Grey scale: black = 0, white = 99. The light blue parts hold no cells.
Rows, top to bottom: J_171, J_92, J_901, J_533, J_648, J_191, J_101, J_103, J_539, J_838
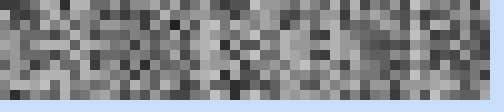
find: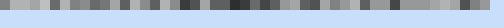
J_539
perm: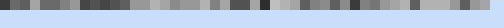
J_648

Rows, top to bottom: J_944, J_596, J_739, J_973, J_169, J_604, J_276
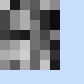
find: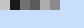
J_944
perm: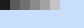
J_169
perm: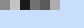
J_944
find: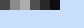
J_596
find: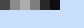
J_739
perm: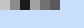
J_169

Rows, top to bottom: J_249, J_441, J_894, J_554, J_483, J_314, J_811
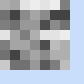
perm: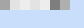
J_249
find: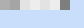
J_249
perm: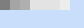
J_554
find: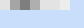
J_554

